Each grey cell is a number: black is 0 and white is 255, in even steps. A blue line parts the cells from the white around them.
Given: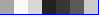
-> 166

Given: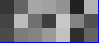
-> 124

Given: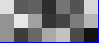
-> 117

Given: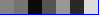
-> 116

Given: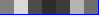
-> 110

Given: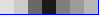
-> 155

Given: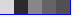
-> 100

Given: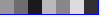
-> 135

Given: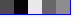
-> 103
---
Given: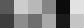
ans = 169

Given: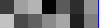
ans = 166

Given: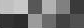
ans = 107

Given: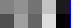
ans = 101

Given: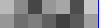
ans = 64

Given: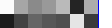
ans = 79

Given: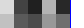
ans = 75
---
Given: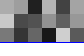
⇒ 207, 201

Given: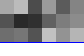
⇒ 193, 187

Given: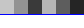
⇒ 198, 182

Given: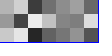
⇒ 236, 229

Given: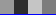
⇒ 197, 153

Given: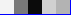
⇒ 243, 208

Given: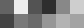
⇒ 237, 206

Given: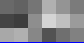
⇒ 212, 191

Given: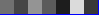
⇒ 219, 148

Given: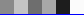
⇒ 251, 196
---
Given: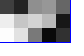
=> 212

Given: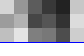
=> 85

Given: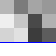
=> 198

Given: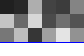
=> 75

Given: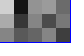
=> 133

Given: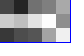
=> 227

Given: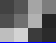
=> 112

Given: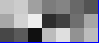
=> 65

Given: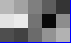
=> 115
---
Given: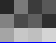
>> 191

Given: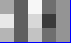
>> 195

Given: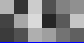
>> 175

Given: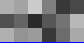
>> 155

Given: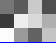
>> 98

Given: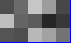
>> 184

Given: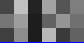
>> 29

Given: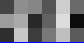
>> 60

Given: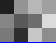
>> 199

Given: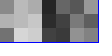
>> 206
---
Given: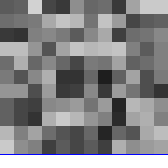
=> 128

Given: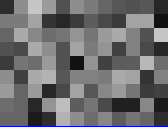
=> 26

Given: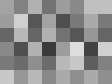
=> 184

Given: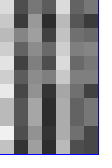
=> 159

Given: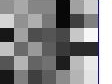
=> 63

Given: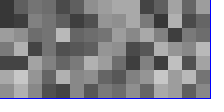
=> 136

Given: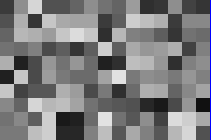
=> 190

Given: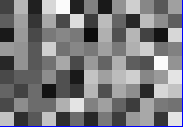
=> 88
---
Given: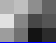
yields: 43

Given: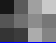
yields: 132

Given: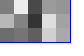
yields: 169

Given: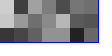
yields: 104

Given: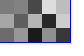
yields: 56

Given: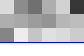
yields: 204
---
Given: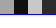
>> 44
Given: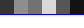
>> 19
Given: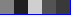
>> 57
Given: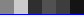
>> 20
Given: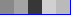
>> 186
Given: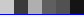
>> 20
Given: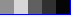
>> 5
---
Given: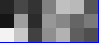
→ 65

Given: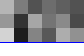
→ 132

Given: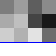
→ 227

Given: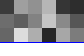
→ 174

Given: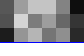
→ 181

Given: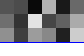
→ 156
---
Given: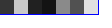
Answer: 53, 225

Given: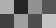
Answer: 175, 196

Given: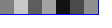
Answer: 129, 143

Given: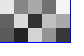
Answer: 231, 56

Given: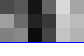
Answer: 75, 179

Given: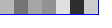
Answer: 184, 204
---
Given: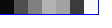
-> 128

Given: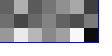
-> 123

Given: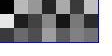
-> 106

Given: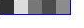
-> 119

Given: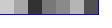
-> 138

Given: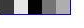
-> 116

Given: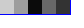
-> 104

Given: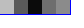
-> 110

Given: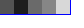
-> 106

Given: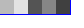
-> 134
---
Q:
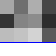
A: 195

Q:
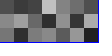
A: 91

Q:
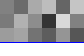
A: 93

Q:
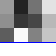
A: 249

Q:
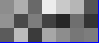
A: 141

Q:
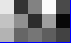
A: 118

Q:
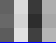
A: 225

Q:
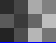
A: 78
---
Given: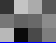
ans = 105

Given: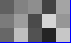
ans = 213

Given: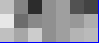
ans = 152

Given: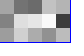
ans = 249

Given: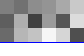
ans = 86

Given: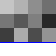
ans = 127
